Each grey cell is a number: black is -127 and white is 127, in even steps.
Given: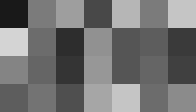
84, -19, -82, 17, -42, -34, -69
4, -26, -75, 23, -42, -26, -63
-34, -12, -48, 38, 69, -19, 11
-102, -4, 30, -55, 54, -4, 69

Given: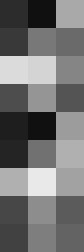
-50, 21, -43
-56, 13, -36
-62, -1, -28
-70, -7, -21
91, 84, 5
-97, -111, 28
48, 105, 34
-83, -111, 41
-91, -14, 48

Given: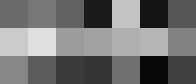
7, -35, -68, -75, -15, -119, -62
-21, -7, -29, -100, 67, -107, -41
75, 95, 28, 34, 48, 54, 1

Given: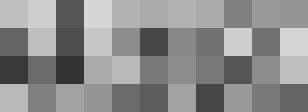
-70, -20, -76, 42, 57, -6, 13, -6, -42, 13, 63
-27, 63, -50, 71, 13, -56, 7, -13, 77, -13, 85
63, 77, -42, 85, 49, 42, 49, 42, 0, 26, 20
57, 0, 34, 20, -20, -35, 34, -56, 26, -6, -27

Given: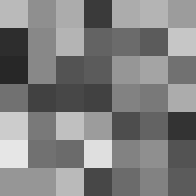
-14, -62, -56, -62, 2, -6, 44
-88, 8, -44, -36, 22, 36, -14
102, -14, -20, 95, 2, 15, -44
58, 15, 44, -69, 44, 52, 28
-82, 8, 52, -28, -20, -36, 70
22, 22, 58, -56, -20, 2, -36
76, -6, 64, 28, -50, -28, -76

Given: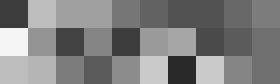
117, 19, -61, 5, -67, 26, 38, -53, -37, -16
61, 53, -3, -37, 12, 74, -86, 74, 5, -16
-67, 61, 32, 32, -9, -29, -45, -45, -23, -3

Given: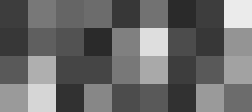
26, 86, -78, 7, -51, -38, -78, 26, -19
-38, 47, -58, -58, -7, 41, -66, -38, 34
-72, -32, -45, -85, 0, 94, -51, -72, 20
-66, -7, -26, -19, -72, -13, -85, -66, 107
